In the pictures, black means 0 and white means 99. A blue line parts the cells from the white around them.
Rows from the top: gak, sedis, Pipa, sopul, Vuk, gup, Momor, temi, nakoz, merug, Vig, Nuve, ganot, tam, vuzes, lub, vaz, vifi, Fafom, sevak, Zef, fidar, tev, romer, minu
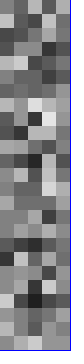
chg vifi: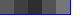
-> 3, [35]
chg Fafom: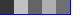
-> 3, [65]

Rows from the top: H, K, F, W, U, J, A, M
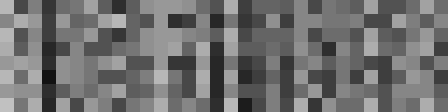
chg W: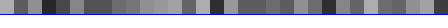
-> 16, [63]
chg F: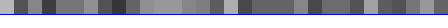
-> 6, [59]
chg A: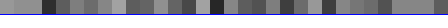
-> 17, [32]
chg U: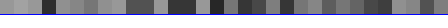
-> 8, [63]
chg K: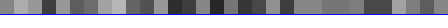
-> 5, [39]
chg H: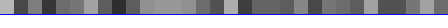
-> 29, [42]
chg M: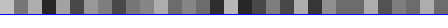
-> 17, [11]

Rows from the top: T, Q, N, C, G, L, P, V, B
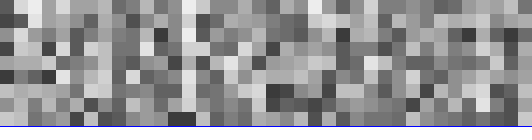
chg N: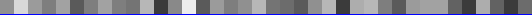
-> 30, [67]
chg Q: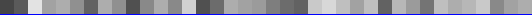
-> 30, [49]
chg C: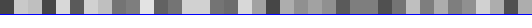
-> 9, [45]
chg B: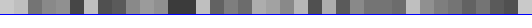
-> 4, [60]
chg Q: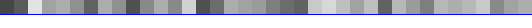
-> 31, [74]

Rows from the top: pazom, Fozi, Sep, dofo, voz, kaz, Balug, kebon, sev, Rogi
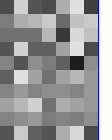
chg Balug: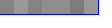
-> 5, [51]
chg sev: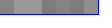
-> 1, [55]
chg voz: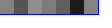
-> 6, [55]
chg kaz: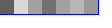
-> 1, [87]

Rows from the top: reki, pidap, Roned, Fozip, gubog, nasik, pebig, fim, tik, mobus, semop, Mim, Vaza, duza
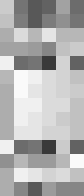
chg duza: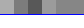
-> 1, [52]
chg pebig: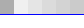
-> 1, [97]

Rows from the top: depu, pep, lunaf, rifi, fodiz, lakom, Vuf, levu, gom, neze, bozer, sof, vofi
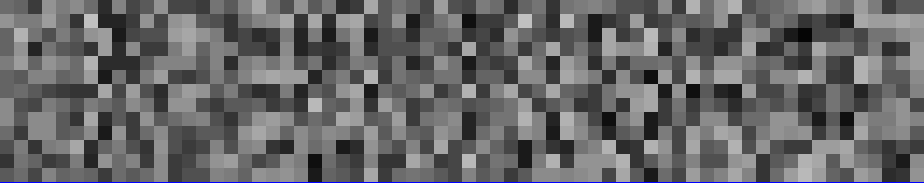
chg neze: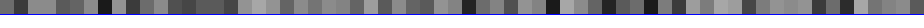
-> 48, [27]
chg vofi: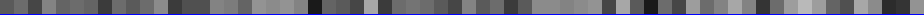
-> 61, [61]
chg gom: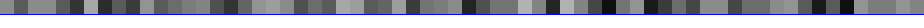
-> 55, [57]
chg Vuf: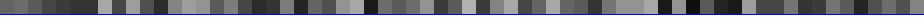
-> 42, [23]
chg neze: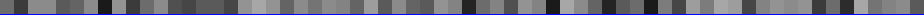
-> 54, [48]
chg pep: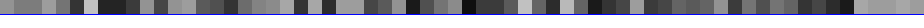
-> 25, [65]
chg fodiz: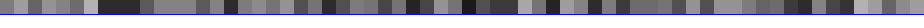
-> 36, [27]

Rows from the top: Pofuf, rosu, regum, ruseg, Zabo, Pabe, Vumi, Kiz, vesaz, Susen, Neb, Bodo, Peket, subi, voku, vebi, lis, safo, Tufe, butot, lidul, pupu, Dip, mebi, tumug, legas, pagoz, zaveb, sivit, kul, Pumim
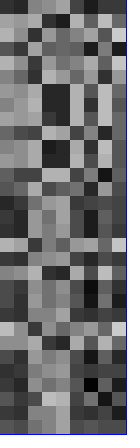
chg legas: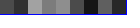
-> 2, [59]
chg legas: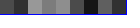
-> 8, [15]
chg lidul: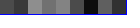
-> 4, [55]

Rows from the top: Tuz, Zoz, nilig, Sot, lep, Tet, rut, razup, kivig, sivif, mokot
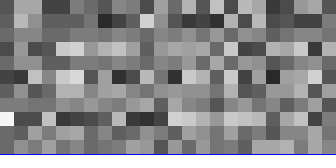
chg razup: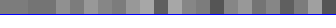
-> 5, [52]
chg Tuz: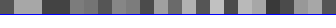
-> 6, [41]
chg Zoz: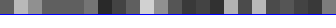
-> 22, [26]

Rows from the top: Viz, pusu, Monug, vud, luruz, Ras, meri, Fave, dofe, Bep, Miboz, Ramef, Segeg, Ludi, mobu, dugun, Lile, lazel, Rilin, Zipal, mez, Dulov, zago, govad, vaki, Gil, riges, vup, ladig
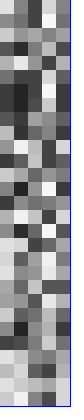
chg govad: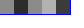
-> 1, [14]
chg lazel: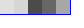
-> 2, [26]
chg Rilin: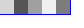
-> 1, [37]
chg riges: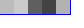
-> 1, [83]
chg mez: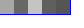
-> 3, [33]
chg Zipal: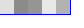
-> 4, [65]
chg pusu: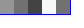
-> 0, [54]

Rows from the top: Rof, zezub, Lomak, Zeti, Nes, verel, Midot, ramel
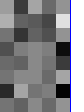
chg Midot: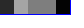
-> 2, [45]
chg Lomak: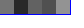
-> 1, [20]
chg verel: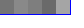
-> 2, [53]
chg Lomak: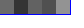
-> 0, [45]
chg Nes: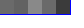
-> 3, [45]

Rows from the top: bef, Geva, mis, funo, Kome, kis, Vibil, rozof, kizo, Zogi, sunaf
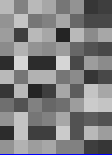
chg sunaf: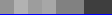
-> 7, [21]
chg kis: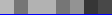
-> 5, [54]

